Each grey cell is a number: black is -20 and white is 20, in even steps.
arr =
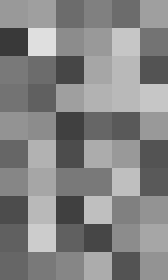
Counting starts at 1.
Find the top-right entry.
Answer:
5
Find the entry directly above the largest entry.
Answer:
5
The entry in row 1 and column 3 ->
-3
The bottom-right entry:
3
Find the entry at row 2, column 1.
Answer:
-11
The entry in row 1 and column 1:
4
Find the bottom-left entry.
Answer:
-4
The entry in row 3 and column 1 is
-1
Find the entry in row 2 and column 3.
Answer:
2
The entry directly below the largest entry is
-3
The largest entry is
15

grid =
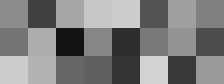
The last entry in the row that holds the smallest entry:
-8
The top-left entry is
2
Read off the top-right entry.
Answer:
0
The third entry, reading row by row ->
6
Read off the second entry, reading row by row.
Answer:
-10
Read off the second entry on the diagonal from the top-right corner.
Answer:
3
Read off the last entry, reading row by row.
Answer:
4

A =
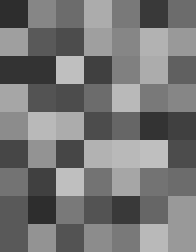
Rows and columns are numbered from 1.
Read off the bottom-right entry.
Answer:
4
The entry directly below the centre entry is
8
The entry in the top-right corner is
-3
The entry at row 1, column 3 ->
-3
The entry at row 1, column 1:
-13
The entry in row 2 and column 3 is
-8
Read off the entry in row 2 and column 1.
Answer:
5
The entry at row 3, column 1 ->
-12
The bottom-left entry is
-6
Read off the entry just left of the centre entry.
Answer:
7

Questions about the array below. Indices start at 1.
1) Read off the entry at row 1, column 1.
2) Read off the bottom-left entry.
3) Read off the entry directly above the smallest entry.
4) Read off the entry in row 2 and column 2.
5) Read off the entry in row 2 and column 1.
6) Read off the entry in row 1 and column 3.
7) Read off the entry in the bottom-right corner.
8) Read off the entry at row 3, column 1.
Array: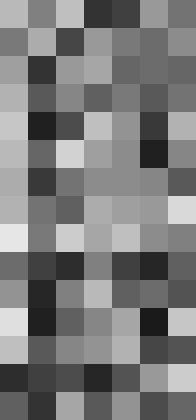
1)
9
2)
-5
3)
-3
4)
7
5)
-1
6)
10
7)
-4
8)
5

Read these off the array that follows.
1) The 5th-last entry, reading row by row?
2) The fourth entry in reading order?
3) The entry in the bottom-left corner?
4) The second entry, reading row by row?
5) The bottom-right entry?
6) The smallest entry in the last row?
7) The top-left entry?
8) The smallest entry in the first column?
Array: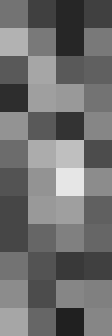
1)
0
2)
-10
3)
6
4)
-10
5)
1
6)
-15
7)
-2
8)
-13

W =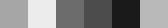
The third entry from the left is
-3
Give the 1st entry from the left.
6

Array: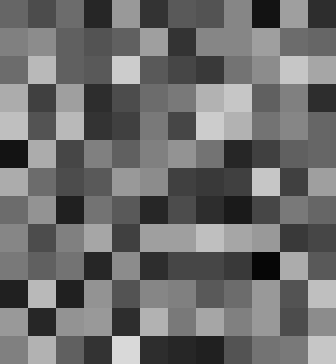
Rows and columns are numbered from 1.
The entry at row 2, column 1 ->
0
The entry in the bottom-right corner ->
11
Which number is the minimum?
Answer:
-19
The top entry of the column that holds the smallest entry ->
-17
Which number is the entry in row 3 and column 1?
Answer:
-3
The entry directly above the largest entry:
-13
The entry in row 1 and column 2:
-8
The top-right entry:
-13
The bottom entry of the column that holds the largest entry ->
14
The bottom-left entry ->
0
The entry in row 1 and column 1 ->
-4
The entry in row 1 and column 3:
-3
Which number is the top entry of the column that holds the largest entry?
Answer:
4
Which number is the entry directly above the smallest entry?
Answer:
4
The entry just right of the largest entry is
-13

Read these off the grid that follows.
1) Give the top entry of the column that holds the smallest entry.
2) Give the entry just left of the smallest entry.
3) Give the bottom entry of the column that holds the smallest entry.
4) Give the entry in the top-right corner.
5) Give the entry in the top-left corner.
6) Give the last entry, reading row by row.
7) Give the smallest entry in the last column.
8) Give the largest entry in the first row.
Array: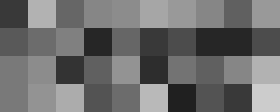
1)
4
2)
9
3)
-15
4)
4
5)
-11
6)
12
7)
-8
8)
8

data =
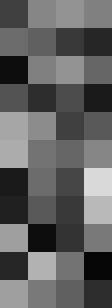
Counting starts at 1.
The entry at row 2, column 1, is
-3
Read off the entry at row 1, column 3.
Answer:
3
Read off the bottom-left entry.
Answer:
5
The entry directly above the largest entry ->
1
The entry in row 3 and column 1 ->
-18
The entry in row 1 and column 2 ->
1
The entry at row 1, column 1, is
-10
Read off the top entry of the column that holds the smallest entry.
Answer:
0
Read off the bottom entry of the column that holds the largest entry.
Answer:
-13
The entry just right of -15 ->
-6

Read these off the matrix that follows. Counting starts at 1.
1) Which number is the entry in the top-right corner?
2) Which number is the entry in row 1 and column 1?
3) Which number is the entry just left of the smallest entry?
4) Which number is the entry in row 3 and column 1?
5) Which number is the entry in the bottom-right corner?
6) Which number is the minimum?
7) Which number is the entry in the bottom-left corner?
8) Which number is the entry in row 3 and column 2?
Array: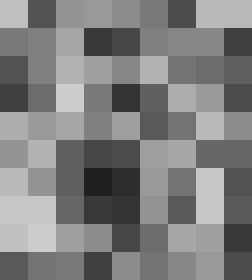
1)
9
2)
10
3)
-5
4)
-7
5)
-8
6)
-15
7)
-6
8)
0

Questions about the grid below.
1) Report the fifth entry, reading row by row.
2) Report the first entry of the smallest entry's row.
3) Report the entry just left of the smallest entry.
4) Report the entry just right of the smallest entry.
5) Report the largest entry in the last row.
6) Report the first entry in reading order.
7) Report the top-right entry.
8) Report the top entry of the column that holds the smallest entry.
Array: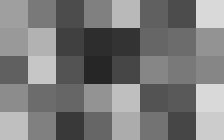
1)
9
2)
-5
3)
-7
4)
-9
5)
12
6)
5
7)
14
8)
0

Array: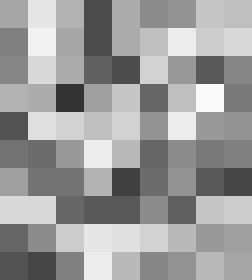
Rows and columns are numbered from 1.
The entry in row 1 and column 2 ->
16
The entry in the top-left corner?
6
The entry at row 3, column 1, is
1
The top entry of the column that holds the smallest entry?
8
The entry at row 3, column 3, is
7
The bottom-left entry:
-7
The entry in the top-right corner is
10
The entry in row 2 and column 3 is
6
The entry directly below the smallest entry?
13
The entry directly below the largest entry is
4
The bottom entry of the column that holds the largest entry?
9
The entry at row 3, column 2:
14
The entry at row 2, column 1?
0
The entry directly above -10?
9
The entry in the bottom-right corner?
6
